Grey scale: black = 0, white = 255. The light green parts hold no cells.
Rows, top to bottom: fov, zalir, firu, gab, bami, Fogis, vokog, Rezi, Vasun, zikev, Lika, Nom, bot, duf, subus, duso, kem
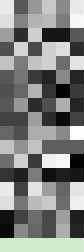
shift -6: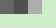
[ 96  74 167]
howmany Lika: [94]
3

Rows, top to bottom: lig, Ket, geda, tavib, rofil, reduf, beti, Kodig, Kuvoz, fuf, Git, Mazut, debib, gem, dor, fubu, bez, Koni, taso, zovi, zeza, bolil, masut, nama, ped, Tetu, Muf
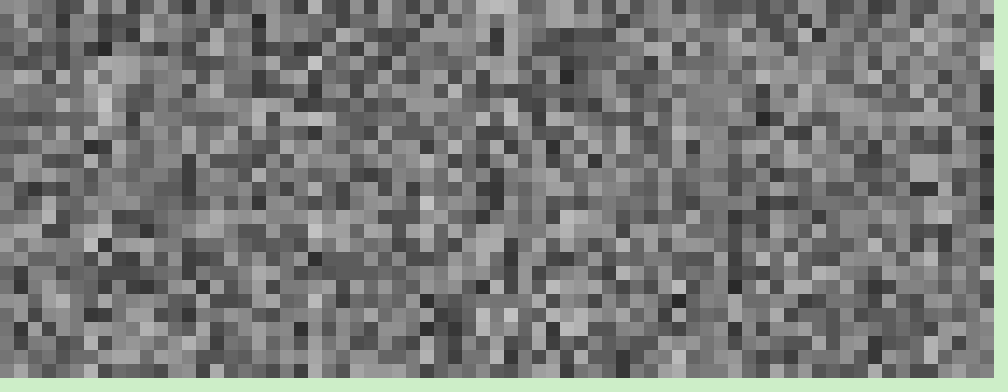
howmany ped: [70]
4
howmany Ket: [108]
9
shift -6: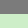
[117 117]

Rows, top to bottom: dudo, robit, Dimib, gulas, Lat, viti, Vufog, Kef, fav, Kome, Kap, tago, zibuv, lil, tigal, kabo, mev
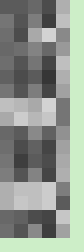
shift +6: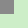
[143]
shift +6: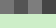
[123  90 131  75]
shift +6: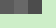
[ 97 110  82]
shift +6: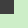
[68]

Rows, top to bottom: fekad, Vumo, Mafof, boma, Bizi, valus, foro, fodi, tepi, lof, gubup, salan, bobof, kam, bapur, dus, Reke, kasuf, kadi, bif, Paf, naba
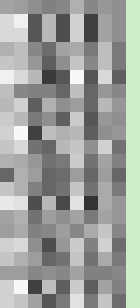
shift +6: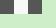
[ 92 254  92]
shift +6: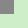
[141]
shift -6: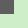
[88]
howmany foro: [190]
2
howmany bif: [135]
3
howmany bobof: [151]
0

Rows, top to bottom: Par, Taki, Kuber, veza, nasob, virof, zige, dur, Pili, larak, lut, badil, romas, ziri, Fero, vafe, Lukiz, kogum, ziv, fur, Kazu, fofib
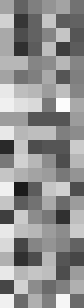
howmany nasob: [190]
0
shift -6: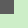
[86]
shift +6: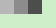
[189 146  83]
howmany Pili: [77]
0

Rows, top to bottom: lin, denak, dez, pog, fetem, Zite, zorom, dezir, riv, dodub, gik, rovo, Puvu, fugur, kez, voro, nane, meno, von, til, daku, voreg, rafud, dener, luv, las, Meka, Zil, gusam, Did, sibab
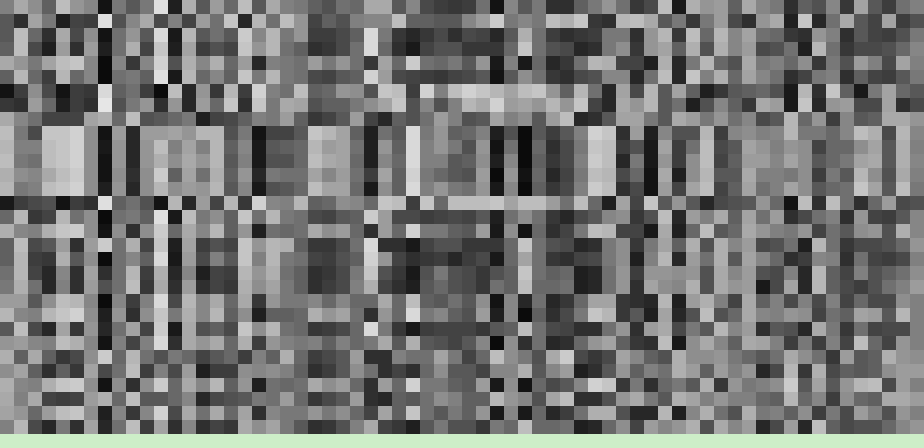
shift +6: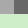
[175 110]
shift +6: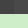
[73 79]
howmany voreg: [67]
2
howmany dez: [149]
4

